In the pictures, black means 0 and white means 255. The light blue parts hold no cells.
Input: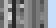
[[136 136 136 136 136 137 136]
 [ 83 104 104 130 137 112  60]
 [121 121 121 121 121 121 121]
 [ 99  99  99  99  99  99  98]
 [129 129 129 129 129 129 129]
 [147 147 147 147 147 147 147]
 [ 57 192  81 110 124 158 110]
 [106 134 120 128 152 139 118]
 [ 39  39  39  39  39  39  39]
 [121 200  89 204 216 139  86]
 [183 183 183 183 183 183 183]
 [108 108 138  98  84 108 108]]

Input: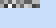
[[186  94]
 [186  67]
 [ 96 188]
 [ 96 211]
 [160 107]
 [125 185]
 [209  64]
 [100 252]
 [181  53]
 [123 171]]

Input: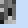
[[ 62 104 108 109 118 189]
 [120 122  22  21 194 177]
 [103 102 100  99  95 159]
 [174  98 190  59  57  23]]

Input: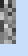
[[155 155  81 147 137 118 139  64 103 157  96]
 [ 82  53 162  67 168 145 112 178 177 103 168]
 [210 158 121 130 139 129 214 161 141 145 181]
 [ 39  41 105 187 196  81  74  74 125 125 130]]

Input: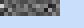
[[ 94 136 106  90]
 [124  48  73 134]
 [ 80  32 156  74]
 [ 92 135  29  95]
 [ 81 119 116  77]
 [ 74 150 109  66]
 [101 123  68 102]
 [109  70  92 113]
 [ 76 132 125  69]
 [ 78  85 113  73]
 [ 94 117 109  92]
 [116  61  86 123]
 [ 78  93 149  70]
 [115 117  48 123]
 [ 57 207  87  47]]

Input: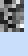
[[ 85  55  92 145 111 160 249  55]
 [231  69  69 136 128 100 180 105]
 [136 196  34  88  76  90  30  79]
 [ 28 136  32 176  21 154  15 166]
 [ 24 112 144 145 173  31  81  70]
 [170 175 115  35  45  34 145 166]]

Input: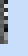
[[ 30 222  47 236  49 150  37  11 150 152 110]
 [ 90  69  99  77  88 104  90 106  99  76  79]]

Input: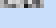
[[182 155]
 [ 84 102]
 [110 165]
 [224 115]
 [112  26]
 [179 200]
 [210 177]
 [197  95]
 [215 129]
 [105 151]
 [180 184]]
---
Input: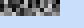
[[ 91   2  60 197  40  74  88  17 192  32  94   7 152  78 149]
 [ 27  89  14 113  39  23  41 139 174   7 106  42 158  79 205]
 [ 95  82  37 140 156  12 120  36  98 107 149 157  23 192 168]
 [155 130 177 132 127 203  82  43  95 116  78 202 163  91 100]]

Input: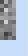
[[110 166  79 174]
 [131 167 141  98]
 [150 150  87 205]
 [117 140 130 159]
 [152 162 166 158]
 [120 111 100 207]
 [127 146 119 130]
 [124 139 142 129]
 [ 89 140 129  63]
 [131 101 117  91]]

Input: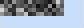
[[204 108  38 106  43 150  95  83  43 150  55  80  64  44  23  89]
 [135  86 156  85 135  45  90  77 101  54  84  16  49  31 142   7]
 [ 77 129 211 136  47  56 175 189  49 102 120  53  41 102  32 104]
 [ 96  98 148 100 112  40 131 124 193  41  56 137 152  72  96  35]]

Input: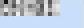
[[192 202 147  20 170 110 229 145 200 195 193 120 127 216  89]
 [215 230 134 174 160  83 165 168 188 123 153 174  87 230 115]
 [207 222 174 229 180 174 189 147 204 174 174 144 102 225 174]
 [188 196 174 108 182 122 237 144 217 208 194 117 132 207  86]]

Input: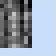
[[143   8  96  74 123  73  52   4]
 [ 89   3  37 102 142  94  76  21]
 [ 93  41  98  80  94 106  86  15]
 [166 119 128  59 102 196 116  44]
 [165  87 115  30 153 167 124  69]
 [118  64 108  68 105 144 100  19]
 [141  78 107  67 115 183 114  54]
 [110  56 105  50 116 129 104  37]
 [ 58  81 123  39  76 183 130  51]
 [150  35  88  80 120 124  96  63]
 [157  27  93  69  97 119  96  77]
 [ 81  46  79  54 127 177 143 101]]

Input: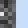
[[ 72  92  74  42]
 [ 89 110 115  46]
 [ 78 116  87 117]
 [124  87 227  68]
 [ 69  84  99  99]
 [115  89  53  51]
 [ 65 104 101  78]]

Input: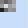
[[122 158 126  97]
 [157 174 156 220]
 [148 142  30 106]]

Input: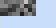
[[103  67 131 100 116 126 111 123 194]
 [ 67 136 139 138  96  61  77 149  48]
 [ 35 104  81  74  46  58 115  97 145]
 [136  81  48  52  91 115 120  30 107]]

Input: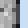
[[149  25 181 168 173]
 [149  72 181 151 188]
 [ 92  72  90 183 173]
 [149  72 181 219 173]
 [149  72 181 168 189]
 [149  72 181 168 173]
 [ 81  19 196 168 173]]
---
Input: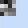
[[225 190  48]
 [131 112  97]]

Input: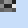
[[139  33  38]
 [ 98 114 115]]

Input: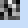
[[118  15 134]
 [165  91   6]]

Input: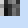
[[149  33  45]
 [192  17  53]]

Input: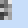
[[ 77 110 149]
 [202 151 179]]

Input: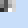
[[124  83 164]
 [ 41  98 253]]

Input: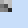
[[113  78 187]
 [133 124  37]]

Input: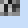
[[198  29 165]
 [195  33 197]]
